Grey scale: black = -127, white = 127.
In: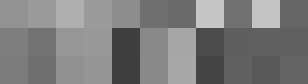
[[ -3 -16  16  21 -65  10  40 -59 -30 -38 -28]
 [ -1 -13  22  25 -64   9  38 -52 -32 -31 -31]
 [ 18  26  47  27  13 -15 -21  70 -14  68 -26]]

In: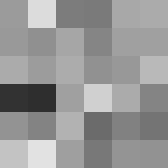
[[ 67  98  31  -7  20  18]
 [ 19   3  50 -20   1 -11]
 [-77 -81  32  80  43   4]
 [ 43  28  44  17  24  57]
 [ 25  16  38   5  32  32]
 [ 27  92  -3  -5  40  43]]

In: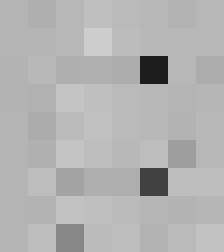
[[ 53  61   7  59  61  51  58  66]
 [ 52  51  66  63  58  54  51  54]
 [ 52  61  35  47  46 -62  62  62]
 [ 52  48  67  61  56  61  30  55]
 [ 52  44  58  64  58  55  51  56]
 [ 51  49  68  63  58  55  52  54]
 [ 51  56  47  48  45 -98  55  45]
 [ 53  52  56  77  60  56  55  55]
 [ 52  47  55  63  58  55  51  55]]

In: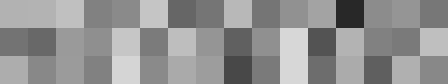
[[ 45   8  27   1  85  10  42  29 -55  -5  87 -18  43 -32  48   8]
 [-12 -23  26  15  70  -4  62  21 -31  16  87 -44  51   1  -5  63]
 [ 50  51  64   1  10  69 -25 -10  56 -10  17  35 -87  12  21  -8]]

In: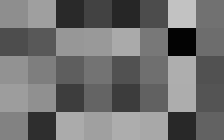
[[   2  -81   43   32   45   40  -87  -29]
 [  29   16  -66  -27  -67  -30   45  -43]
 [  18   -1  -33  -12  -46  -16   46  -46]
 [ -50  -39   23   25   42   -7 -124  -18]
 [  14   31  -86  -61  -89  -51   66  -14]]

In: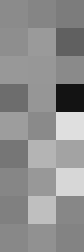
[[   8   17    3]
 [   0   63    7]
 [   6   24   87]
 [  -9   52   35]
 [  29   10   95]
 [ -18   22 -108]
 [  24   23   10]
 [  14   26  -31]
 [  11    5   -3]]

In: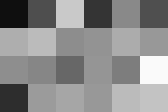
[[ -82   27   38   24   59   67]
 [  14    6  -24   21   -2  122]
 [  46   59   13   19   44   24]
 [-112  -49   73  -75    9  -48]]
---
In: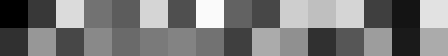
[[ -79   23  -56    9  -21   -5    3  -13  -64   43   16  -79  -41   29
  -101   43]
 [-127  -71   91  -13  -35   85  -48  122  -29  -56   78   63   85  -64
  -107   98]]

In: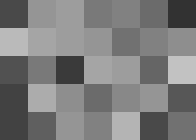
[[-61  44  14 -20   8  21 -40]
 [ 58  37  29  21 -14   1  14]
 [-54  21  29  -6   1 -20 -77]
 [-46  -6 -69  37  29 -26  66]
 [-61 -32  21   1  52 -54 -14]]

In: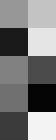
[[ -68  115]
 [-101  101]
 [  23   67]
 [   1  -52]
 [ -15 -122]]

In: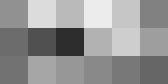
[[ 17  92  58 108  70   1]
 [-13  38  23   9  -7 -25]
 [-19 -47 -82  50  78  30]]

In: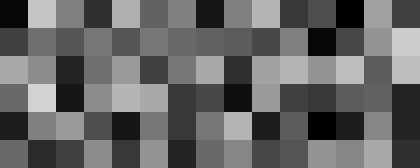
[[ -22   82 -105   13   53   41  -71  -55 -112   26  -63  -71  -35  -29
   -91]
 [-120   69    0  -79   47  -29    0 -105    0   53  -71  -48 -126   34
   -63]
 [  41   13  -91  -15   26  -63   -8   41  -79   34   53   20   61  -35
    61]
 [ -98    0   26  -48 -105   -8  -71   -8   53  -98  -35 -126  -98    6
   -91]
 [ -63  -15  -42   -8  -42   -8  -22  -29  -35  -55    0 -120  -55   20
    76]
 [ -22  -85  -63   13  -71   20  -91  -22    6  -55  -42   20    6   41
   -79]]

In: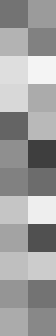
[[ 94 116]
 [ 69 110]
 [ 63  76]
 [-27  57]
 [ 88  43]
 [-12  27]
 [ 43   8]
 [ 51   1]
 [ 21 -12]
 [  1 -19]
 [ 35 -47]
 [ 15 -65]]

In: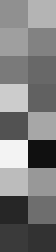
[[  16   52]
 [ -45   39]
 [  60   24]
 [  31    2]
 [ -89  -17]
 [  -5  -23]
 [  76  -30]
 [ -69  -77]
 [ 115 -111]]
